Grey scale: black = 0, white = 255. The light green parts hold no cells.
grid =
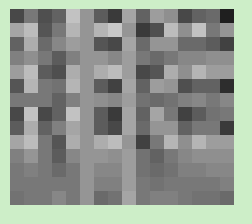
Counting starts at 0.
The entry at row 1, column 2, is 85
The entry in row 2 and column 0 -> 98
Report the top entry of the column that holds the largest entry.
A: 58
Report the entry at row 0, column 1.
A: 120
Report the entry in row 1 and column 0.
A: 165
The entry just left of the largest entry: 181
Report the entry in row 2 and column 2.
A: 106
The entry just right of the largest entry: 149
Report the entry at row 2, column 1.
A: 173
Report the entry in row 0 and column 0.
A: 72
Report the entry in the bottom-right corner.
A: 106
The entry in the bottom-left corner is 114
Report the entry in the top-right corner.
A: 31
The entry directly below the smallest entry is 149
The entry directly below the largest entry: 72
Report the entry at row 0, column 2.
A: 79

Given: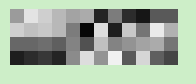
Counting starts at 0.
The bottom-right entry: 69
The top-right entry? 89
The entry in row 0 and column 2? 207
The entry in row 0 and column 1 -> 227
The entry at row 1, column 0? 207
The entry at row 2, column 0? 103
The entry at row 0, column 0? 155
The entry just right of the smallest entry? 221
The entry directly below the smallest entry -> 81
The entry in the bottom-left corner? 30
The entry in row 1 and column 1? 192
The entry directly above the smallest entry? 171

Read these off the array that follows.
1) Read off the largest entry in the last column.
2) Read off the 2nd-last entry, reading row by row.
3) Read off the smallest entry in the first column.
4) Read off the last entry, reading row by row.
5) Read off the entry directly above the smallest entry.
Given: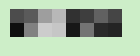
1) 69
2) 42
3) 15
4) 36
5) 76

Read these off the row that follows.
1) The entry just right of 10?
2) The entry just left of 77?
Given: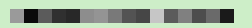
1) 91
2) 128

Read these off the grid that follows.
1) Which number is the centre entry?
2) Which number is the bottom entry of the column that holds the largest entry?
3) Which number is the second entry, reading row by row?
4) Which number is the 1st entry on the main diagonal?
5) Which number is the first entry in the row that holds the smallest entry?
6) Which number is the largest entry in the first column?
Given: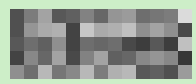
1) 103
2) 155
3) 124
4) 80
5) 67
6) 143

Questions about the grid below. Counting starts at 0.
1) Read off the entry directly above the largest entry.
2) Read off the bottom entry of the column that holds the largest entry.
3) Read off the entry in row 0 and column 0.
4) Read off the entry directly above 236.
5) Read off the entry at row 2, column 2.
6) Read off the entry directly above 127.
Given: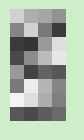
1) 121
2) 87
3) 209
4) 67
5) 153
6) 133

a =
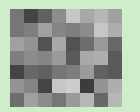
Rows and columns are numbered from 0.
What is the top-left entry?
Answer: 118
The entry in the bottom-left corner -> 110
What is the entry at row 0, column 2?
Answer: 97
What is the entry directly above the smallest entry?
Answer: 154
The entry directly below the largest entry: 154
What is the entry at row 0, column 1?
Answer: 68
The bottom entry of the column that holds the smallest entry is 182
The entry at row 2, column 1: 148
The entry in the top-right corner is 160
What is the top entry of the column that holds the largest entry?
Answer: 198
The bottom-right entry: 182
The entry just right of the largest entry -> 60
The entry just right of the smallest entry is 148
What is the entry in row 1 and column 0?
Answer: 118
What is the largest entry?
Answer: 205
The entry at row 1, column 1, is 126
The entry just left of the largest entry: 198

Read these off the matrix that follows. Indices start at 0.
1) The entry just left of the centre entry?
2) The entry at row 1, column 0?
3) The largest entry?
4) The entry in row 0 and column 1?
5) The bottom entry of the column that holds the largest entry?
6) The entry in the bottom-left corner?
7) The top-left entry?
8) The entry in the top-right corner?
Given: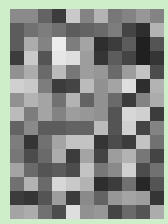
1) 157
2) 92
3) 236
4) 138
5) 76
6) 164
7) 138
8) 131

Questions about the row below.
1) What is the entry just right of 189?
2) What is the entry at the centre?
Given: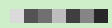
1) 63
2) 189
